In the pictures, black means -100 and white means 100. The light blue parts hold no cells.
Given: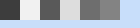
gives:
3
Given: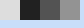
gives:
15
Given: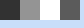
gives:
-29
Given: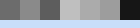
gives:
-83
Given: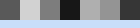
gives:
-58
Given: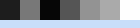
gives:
99
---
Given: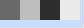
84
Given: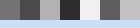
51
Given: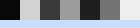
87
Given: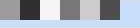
-39
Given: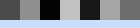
-15
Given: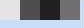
-12
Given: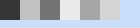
67
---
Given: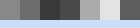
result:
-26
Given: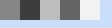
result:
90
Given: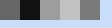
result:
-4
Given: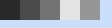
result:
18
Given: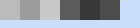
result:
-40
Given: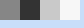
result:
94
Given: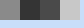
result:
57
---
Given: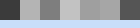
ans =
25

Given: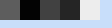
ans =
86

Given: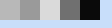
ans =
-92

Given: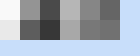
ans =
5

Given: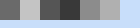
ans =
10

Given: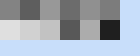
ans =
13

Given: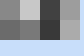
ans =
-16

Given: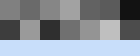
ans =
-23

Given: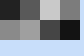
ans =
8
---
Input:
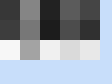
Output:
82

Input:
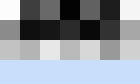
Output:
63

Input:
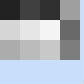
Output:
-2

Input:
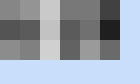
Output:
-17

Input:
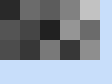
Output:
11

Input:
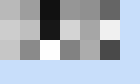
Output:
-43
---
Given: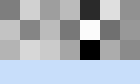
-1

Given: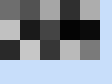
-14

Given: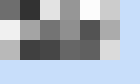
-14

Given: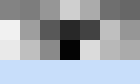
3

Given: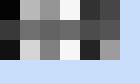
-97

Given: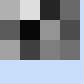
38
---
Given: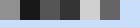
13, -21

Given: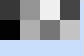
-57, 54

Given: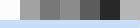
98, 43

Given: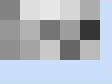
2, 46

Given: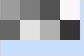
22, -58

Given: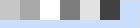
55, -49
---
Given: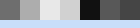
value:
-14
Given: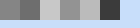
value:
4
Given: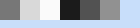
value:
-7
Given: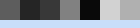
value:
-27
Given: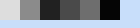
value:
73
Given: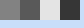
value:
2
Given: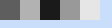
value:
-26
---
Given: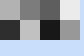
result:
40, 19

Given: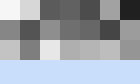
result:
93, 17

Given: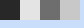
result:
-69, 57

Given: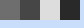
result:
-14, -68

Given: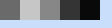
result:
-17, -93

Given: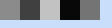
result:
9, -9

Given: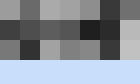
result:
22, 51

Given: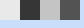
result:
83, -35
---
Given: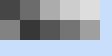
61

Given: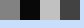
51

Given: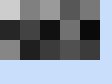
-32

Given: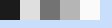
42

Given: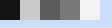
-5

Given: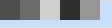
-62

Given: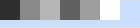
24

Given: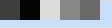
5

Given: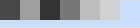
48
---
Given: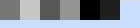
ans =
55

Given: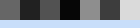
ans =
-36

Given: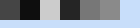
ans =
-89

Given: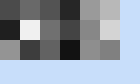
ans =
-52

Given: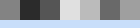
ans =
-33

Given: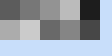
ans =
35
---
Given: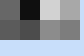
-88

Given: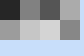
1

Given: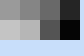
4

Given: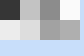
53

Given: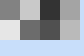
58

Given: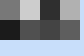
61
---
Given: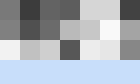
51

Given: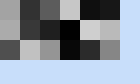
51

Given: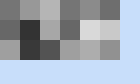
-55

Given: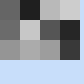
34

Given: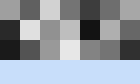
-35

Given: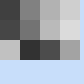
-61

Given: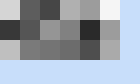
-4

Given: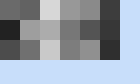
-12
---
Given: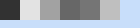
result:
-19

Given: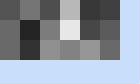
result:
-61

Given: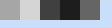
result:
-50

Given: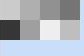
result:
-8

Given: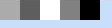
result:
-26

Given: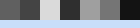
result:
-63
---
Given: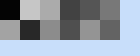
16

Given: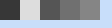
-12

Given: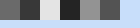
15

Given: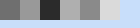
8

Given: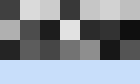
-82

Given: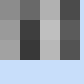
44
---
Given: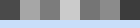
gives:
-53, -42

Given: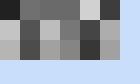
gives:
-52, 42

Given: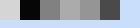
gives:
-42, 67

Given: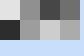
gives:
-13, -65

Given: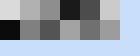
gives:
59, -91

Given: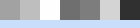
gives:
-62, 27
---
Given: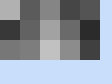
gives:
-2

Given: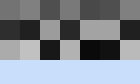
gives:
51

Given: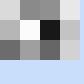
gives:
25

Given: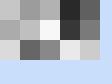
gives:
-20

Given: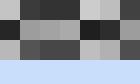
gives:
-34

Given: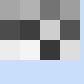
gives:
91

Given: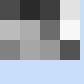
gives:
30

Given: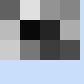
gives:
-7

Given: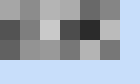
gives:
15
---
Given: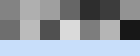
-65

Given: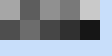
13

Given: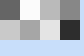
97

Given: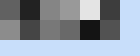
20

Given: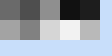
12

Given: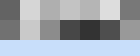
42
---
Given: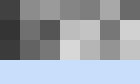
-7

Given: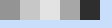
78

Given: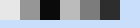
-92

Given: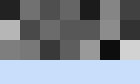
-55

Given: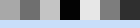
54

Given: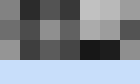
-29

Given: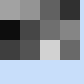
65

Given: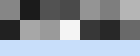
21
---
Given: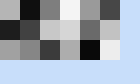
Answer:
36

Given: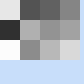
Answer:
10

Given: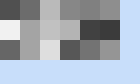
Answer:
-32

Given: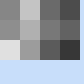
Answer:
22

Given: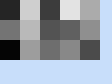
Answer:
-14

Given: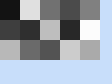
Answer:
-35
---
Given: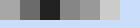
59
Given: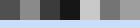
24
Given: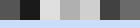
-17
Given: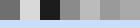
32
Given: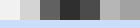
27
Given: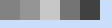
-49
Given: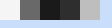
49
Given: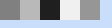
18
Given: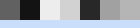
42
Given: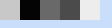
86
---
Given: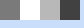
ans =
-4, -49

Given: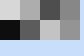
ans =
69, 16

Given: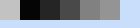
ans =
52, 16

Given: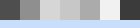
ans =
-39, -54

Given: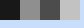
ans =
-81, 52

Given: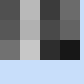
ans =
-37, -82

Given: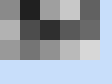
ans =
8, 69

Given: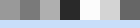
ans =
20, -20

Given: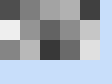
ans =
-39, 76

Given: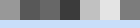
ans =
19, -3
